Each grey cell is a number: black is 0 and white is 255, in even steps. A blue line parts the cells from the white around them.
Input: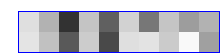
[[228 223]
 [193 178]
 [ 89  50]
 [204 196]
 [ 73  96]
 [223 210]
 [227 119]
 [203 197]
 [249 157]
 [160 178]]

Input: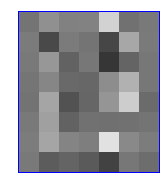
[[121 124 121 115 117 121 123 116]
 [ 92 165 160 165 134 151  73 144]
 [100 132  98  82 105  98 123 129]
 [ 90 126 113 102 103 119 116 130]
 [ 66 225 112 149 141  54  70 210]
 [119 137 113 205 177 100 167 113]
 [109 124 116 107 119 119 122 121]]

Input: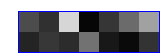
[[ 36  76]
 [ 55  48]
 [ 44 214]
 [114   6]
 [ 24  54]
 [ 10 107]
 [ 51 161]]

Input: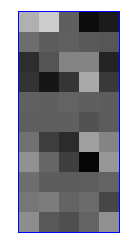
[[141 118 110 145 113  94  97  51  45 109 176]
 [ 88 124  93 102  62  94  95  22  84  92 204]
 [ 79  99  92  63  43  95  99  53 131  96  95]
 [ 99 107  94   6 159  82  95 169 132  89  12]
 [144  70  99 151 132  92  93  57  36  86  26]]

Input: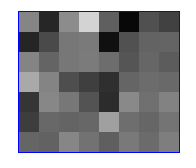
[[101  61  53 169 132  37 133]
 [ 98 104 135 132 100  74  38]
 [134 100 119  78 119 119 140]
 [114 103  83  63 123 122 211]
 [ 95 160  44  47 109  16  95]
 [121 110 137 101  85  81   8]
 [107 102 112 108 102  99  80]
 [126 116 130 105  92 100  65]]

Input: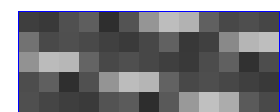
[[ 79  77 146 114  62]
 [ 69  95 187  73  57]
 [ 62  47 183  79  80]
 [ 58  80 100  73  94]
 [ 83 148  72  64  46]
 [ 91 188  79  58  83]
 [ 45 181  71  71 149]
 [ 89  98  63  97 189]
 [153  72  57  56 178]
 [192  78  76  64  96]
 [172  71  96 137  72]
 [ 90  63  49 181  78]
 [ 73  57  77 190  70]]

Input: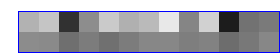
[[140 178]
 [138 197]
 [111  49]
 [124 141]
 [112 202]
 [124 176]
 [135 186]
 [135 232]
 [126 133]
 [130 209]
 [109  28]
 [120 114]
 [135 122]]

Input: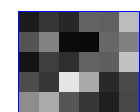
[[141  77  20  84  27]
 [171  55  62 130  54]
 [ 86 229  47  12  39]
 [ 55 169  98   8  99]
 [ 31  41  95 103  96]
 [ 71  74 194 129 188]]

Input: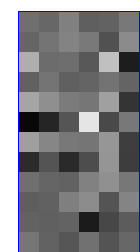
[[118  98  94 111  43 159   8 165  97 174 101 111]
 [ 98  96  97 101  84 134  37 143 116 108 116 103]
 [ 86  99 127  98  42 120  85 123  96 110 131 128]
 [113  27 140 129  77 117 229 118 100  88 121  95]
 [ 84  71  84 144 149 150  73 160 115 192  81  98]
 [103  92 132 119  61  62 120  52 100  29 139 120]]
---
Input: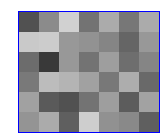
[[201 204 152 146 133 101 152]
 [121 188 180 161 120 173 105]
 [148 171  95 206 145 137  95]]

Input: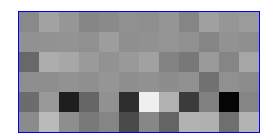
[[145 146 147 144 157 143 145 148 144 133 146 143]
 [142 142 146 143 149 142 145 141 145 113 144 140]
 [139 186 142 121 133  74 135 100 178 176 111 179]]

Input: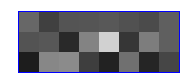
[[ 83  87  41 131 209  54 125  95]]

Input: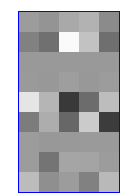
[[129 112 250 194 111]
 [154 152 158 152 156]
 [124 173 103 203  60]
 [156 116 165 164 156]]

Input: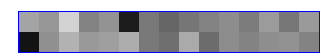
[[ 19 144 178 153 159 173 120 111 170 108 140 131 142 146 131]]

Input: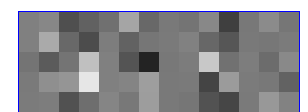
[[128 170 104  76 125  98 118 122 129 103  86 121 119 123]
 [122 143 149 230 128 132 158 121 122  68 155 123 120  98]]

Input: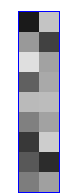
[[153  65]
 [ 96 169]
 [128 162]
 [ 88  44]]

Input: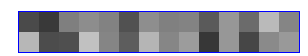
[[183  76  79 193 133  93 181 134 156  55 151  70 138 153]]

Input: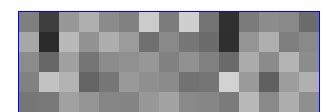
[[167  43 185 146 174 155 112 137 119 108  47 148 175 126 137]
 [129 194 179 100 119 153 143 139 114 117 210 154  96 157 176]]
